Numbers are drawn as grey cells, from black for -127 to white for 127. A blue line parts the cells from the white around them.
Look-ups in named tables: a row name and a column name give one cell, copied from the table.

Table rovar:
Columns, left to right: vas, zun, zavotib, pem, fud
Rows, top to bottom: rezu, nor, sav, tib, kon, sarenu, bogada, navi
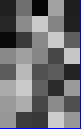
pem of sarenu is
-84
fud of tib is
70
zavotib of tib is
6
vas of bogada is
26
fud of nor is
-95
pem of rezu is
34
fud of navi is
24
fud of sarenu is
25
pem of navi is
77
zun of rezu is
-17
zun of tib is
31
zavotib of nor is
75
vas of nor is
-89
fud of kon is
-93
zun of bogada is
45
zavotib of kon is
-46
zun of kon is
57
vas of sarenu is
42
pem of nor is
4
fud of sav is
-32

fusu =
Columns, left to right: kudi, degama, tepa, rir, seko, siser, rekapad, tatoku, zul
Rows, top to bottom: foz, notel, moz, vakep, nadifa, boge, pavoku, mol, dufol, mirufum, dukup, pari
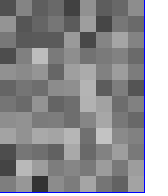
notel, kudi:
20
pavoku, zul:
1
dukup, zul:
29
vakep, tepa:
61
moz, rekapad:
5
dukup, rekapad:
28
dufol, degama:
18
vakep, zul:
-21
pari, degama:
23
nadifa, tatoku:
29
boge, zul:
-43
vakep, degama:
0
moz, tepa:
-37
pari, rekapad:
-10
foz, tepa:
-33
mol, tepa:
-4

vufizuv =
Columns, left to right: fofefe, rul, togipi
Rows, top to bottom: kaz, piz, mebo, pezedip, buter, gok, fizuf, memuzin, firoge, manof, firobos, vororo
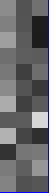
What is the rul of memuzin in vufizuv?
-35
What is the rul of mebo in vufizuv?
-36
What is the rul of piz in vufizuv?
-43
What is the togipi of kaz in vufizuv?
-14
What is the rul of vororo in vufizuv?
-46
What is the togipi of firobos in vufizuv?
22
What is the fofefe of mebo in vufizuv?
31
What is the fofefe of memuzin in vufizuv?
-36
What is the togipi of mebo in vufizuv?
-99
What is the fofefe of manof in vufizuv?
-76
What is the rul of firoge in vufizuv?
-58
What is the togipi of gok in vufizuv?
-70
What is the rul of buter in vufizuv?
-64
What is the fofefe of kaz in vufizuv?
12
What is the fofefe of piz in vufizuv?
0
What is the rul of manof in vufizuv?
-9
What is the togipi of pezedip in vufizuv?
-35
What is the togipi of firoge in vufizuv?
-80

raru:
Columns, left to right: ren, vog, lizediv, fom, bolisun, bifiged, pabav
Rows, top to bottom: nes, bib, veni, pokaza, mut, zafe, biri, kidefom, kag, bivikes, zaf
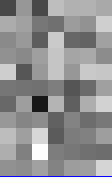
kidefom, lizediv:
13
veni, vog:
25
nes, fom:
62
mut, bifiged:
73
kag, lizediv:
87
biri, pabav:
82
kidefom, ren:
24
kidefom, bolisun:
3
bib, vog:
33
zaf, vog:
13
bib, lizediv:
-8
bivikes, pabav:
-18
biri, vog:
30
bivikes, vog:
0
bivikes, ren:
46
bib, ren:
44
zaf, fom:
3
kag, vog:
31

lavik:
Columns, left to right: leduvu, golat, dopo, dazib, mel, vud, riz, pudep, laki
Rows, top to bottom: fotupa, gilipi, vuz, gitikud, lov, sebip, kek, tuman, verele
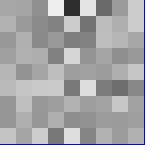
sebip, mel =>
-6
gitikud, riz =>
37
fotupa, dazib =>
110
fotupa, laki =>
76
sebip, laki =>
8
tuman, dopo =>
23
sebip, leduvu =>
58
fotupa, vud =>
100
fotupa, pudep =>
27
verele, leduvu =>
68
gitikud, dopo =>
46
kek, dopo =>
24
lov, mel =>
30
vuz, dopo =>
10
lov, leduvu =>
54

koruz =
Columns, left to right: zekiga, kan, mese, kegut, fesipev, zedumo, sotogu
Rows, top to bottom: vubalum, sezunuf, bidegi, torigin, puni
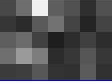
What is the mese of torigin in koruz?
-2
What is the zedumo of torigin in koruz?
-41
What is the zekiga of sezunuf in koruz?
-73
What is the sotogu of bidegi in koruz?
-82
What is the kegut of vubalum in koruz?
-33
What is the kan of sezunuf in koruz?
-84
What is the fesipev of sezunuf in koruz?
-59
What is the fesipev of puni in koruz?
-78
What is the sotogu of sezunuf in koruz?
-59
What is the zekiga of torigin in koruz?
-16
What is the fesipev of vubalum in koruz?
-46

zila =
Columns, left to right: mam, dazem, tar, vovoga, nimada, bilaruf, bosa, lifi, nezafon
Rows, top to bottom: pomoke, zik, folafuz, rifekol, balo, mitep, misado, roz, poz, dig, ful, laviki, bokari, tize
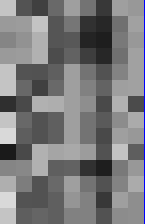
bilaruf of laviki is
-12
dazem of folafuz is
18
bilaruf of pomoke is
-12
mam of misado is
-80
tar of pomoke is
-63
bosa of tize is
-45
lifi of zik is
-15
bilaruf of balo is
-12
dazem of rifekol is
28
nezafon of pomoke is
24
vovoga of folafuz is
-42
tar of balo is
-45

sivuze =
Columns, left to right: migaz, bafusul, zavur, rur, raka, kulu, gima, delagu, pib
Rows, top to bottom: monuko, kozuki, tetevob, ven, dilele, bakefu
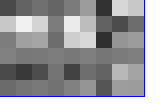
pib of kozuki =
-18
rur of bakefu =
-13
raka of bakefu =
1
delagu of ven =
-4
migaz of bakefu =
-19
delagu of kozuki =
-51
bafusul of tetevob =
32
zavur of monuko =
-15
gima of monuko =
-78
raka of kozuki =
107
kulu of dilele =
-17
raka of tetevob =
79
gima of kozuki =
-29
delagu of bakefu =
29
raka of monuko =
-4
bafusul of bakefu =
-12
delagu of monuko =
87
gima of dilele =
-28
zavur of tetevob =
37
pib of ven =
-1
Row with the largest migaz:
kozuki

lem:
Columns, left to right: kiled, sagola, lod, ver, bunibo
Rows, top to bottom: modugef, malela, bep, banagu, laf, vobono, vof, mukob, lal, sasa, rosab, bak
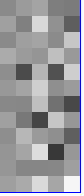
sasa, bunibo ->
23
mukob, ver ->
70
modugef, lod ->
36
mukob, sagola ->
-7
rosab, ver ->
7
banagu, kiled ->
43
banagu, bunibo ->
25
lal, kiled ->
14
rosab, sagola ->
6
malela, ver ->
17
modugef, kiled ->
10
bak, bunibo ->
118
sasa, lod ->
93
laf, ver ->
-46
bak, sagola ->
42
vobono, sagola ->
36
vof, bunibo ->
-55
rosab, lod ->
6
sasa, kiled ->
21
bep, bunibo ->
70

